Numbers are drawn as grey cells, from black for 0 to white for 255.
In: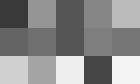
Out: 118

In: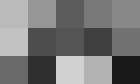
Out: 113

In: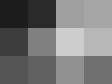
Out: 183

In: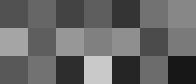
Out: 122

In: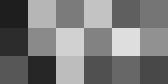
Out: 145

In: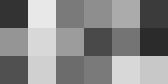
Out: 43

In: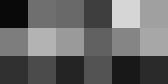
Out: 167
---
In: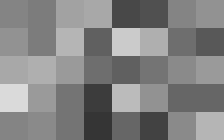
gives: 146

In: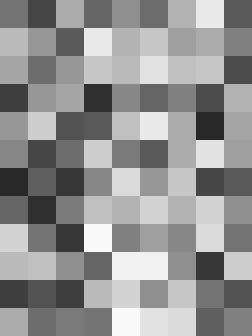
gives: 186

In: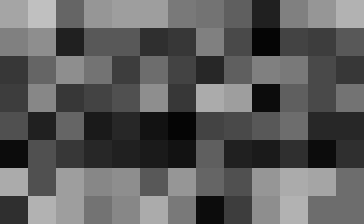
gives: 128

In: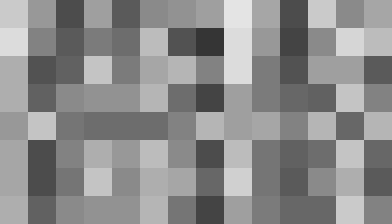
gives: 220

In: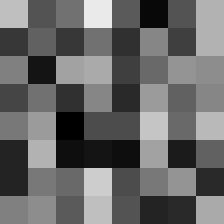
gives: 55
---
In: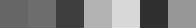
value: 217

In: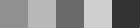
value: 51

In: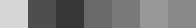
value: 121

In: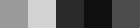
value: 75

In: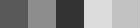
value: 193

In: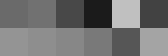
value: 192

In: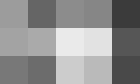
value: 59

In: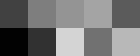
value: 91

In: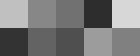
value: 215
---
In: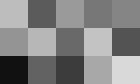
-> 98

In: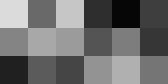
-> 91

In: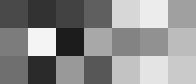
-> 42

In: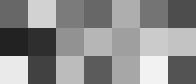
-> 65

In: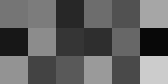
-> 67

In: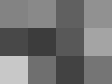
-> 111

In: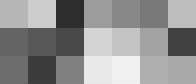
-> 59

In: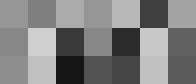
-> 192

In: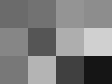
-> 180
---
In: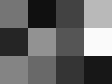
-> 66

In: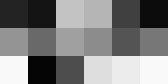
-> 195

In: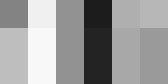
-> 146

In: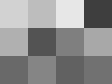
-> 231

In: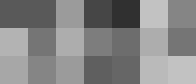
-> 155

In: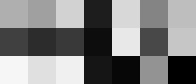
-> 210

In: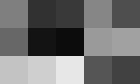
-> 57

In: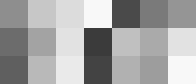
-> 220

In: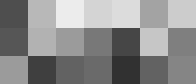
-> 236
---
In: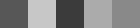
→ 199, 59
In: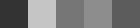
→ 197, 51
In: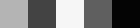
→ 246, 4
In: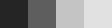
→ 225, 37
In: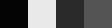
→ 233, 4
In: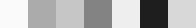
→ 250, 30
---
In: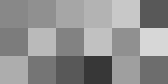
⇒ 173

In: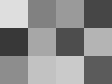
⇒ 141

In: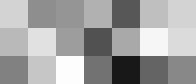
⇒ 129

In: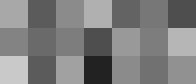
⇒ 201

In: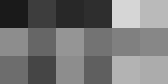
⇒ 109

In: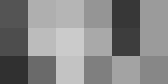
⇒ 48

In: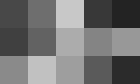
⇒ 138

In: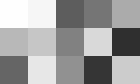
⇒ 101

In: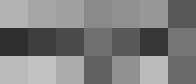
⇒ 186
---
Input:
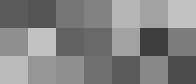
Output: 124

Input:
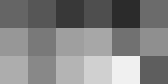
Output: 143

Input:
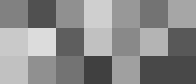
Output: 88

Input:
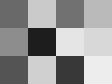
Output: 216

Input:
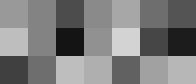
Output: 28

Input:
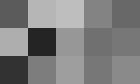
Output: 119

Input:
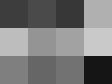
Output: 201
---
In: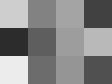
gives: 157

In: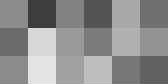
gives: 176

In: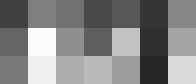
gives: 47

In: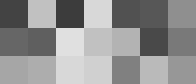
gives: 73

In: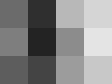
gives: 140

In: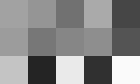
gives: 142
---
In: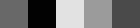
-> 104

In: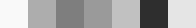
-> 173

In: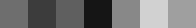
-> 110

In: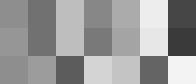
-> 150

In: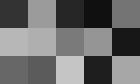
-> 116

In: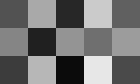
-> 111

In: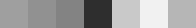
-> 159

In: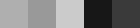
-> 153

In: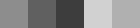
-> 141

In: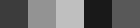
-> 88
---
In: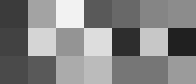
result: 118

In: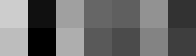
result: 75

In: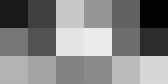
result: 137

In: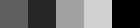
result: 162

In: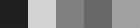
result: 128

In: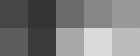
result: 168

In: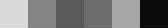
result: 109
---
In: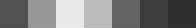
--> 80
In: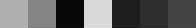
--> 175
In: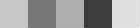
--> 198
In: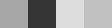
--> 165
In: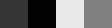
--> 53
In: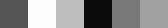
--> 84
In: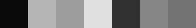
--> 10
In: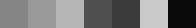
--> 133
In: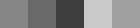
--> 134
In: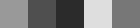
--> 153
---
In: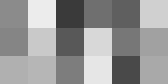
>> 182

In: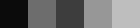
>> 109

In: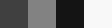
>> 130

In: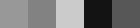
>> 130

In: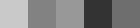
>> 130

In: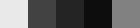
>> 66

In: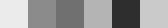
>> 139

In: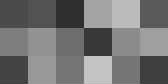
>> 152

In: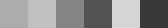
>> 193

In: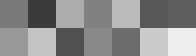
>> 195
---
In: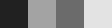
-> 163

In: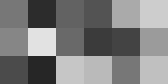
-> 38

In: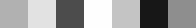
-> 226

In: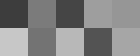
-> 115

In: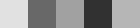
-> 104

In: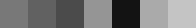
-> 97
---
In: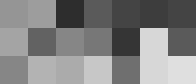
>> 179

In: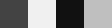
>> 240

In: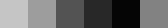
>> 157

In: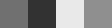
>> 50

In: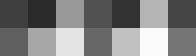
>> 167

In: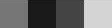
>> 25
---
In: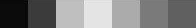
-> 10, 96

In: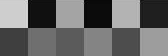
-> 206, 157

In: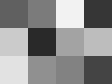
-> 96, 68

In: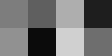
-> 125, 110

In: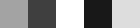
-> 163, 221

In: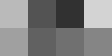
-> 186, 133

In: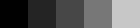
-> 1, 199
